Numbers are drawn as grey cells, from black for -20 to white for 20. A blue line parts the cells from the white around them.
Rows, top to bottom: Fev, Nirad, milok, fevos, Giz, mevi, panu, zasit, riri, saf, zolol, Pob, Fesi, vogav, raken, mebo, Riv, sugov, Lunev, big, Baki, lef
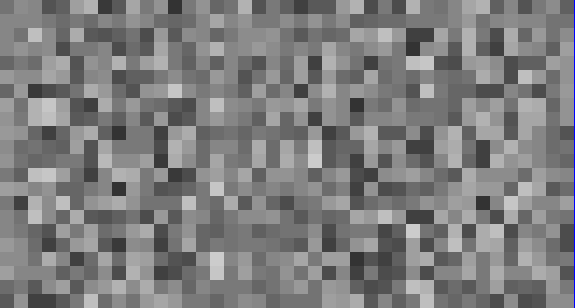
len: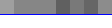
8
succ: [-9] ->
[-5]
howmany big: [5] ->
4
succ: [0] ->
[-10]
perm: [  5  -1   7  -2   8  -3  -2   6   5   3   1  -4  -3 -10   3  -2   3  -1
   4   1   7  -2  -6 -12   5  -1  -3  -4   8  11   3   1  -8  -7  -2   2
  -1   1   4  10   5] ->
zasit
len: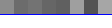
8
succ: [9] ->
[2]

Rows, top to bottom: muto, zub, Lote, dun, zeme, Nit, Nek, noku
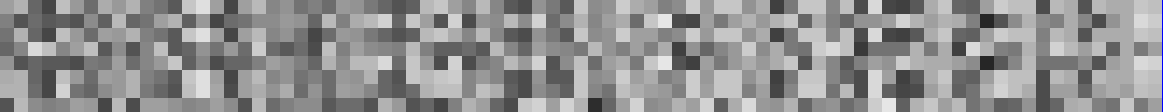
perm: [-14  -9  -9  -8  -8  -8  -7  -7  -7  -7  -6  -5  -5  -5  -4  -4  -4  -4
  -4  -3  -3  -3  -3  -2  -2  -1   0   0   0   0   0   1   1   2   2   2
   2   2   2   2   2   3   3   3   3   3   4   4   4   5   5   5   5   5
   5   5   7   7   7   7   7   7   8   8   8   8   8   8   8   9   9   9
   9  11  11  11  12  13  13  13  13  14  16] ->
zub
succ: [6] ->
[-8]

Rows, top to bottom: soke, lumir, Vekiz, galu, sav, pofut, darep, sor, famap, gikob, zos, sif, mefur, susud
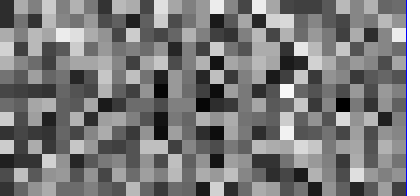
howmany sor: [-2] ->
0
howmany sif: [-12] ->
4
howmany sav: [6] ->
6
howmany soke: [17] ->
2
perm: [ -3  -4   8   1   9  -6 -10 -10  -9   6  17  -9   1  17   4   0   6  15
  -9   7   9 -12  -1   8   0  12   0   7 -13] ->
soke
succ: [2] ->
[6]
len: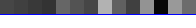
14

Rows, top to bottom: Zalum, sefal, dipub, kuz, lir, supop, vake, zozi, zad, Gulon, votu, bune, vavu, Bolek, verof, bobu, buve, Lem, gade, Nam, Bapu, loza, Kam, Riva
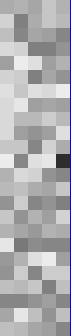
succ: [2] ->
[1]
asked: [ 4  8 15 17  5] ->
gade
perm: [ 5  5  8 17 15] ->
lir

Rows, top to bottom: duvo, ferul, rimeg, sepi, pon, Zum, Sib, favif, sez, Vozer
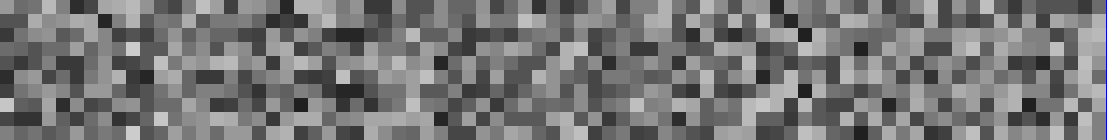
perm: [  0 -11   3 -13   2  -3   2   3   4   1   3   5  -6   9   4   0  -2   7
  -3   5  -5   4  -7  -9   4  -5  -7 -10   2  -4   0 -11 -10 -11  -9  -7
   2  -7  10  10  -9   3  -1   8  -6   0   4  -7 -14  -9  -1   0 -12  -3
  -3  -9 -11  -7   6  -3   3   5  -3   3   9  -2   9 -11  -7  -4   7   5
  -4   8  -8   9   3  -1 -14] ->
pon
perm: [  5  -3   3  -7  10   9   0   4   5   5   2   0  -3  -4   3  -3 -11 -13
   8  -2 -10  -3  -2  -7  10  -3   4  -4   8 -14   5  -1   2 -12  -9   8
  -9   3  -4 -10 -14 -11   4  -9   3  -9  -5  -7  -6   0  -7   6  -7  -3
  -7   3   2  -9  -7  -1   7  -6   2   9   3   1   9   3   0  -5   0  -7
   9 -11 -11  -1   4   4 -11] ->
duvo
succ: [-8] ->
[0]

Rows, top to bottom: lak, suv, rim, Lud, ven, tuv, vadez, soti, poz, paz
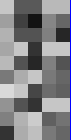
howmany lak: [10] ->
0
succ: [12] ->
[-5]
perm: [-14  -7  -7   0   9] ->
ven
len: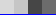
4
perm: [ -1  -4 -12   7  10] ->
paz
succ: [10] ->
[-1]

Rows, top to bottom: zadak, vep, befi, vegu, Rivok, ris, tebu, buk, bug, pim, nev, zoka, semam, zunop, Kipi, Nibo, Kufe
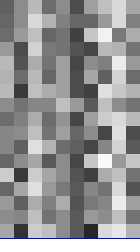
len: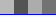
4
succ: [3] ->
[-9]
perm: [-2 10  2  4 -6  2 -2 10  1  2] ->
Nibo

